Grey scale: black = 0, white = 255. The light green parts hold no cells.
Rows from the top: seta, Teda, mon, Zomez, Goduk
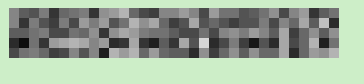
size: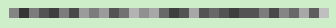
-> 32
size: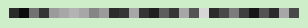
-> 29
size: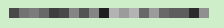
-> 20
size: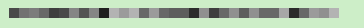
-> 33
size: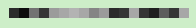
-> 18
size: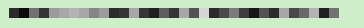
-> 33

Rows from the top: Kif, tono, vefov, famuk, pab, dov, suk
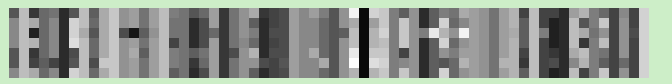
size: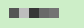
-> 5
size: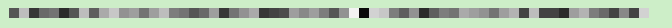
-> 64
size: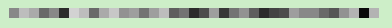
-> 37
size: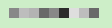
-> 9
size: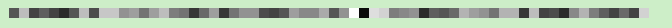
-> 64
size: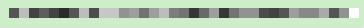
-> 35
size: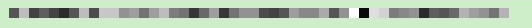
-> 50

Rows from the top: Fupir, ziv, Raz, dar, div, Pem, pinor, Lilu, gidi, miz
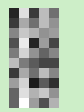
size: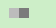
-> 2
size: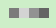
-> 4
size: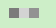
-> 3
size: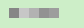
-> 5
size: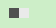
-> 2
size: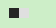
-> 2
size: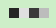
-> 4

